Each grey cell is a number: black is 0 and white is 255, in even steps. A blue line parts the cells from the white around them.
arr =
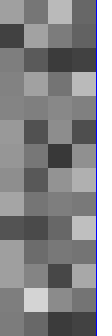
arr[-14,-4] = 160
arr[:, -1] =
[103, 98, 65, 186, 128, 78, 144, 176, 121, 191, 116, 168, 116, 66]
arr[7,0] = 142
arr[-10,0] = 132
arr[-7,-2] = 147
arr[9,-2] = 103
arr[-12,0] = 126
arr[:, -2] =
[186, 124, 59, 116, 136, 141, 56, 147, 126, 103, 120, 71, 139, 59]
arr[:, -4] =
[160, 65, 126, 130, 132, 153, 150, 142, 165, 83, 159, 159, 126, 124]
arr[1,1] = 162
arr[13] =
[124, 104, 59, 66]
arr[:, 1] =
[118, 162, 90, 161, 127, 81, 119, 88, 117, 74, 108, 132, 212, 104]

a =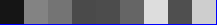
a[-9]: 21
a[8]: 206
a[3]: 74

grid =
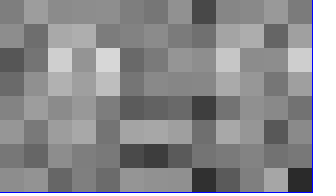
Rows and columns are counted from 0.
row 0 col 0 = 126
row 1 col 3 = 174
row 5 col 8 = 111
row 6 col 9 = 122
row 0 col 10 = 137
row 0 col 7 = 145
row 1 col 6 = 139
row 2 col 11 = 141
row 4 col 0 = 131
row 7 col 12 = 42
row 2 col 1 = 116
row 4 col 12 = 114
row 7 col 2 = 102
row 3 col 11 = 118
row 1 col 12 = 160
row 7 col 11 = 166
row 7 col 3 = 127
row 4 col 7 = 105
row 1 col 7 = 123
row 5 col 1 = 121
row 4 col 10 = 144
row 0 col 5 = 126
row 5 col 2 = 157
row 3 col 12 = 159
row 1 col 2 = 169
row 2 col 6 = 122
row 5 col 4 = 116
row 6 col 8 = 116
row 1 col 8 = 112
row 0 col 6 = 118

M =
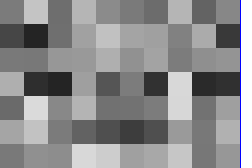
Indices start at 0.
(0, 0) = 123
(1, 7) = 129
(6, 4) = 205
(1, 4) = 193
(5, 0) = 165
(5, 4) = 79
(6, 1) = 144
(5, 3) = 98
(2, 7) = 124
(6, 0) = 121
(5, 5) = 61
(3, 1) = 46
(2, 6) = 163
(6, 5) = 160
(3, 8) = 42
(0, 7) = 181
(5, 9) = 177
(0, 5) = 122
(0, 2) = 110
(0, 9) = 135

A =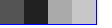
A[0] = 84
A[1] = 33
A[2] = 170

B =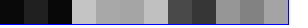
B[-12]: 9
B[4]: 168
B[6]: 192

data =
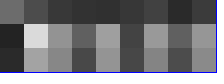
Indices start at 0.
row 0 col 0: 108
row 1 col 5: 67
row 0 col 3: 50
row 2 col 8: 138
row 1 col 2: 147
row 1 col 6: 153
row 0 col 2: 56
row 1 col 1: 218
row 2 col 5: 71

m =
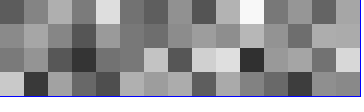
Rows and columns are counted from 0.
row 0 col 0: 92
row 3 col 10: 130
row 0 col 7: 145
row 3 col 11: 105
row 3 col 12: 61
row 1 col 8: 157
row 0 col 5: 114
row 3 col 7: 172
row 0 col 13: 100
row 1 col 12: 110
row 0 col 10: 248
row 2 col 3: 52
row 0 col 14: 166
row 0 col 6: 94
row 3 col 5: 176
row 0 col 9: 179
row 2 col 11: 153
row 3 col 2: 162

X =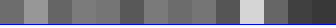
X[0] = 109
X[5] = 88
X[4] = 117
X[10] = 213

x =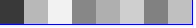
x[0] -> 57
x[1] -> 184
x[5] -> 207
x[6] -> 129

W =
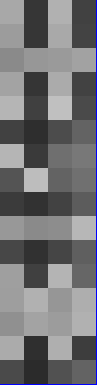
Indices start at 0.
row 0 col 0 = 168
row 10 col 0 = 71
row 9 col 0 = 152
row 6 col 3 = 120
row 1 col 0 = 156
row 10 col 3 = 95
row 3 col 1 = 53
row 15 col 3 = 99
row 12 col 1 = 177
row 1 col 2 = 169
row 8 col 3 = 92
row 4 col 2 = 192
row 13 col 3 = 177
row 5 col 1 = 46
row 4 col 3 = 74
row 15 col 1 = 43
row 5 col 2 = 76
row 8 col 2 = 66
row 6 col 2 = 111
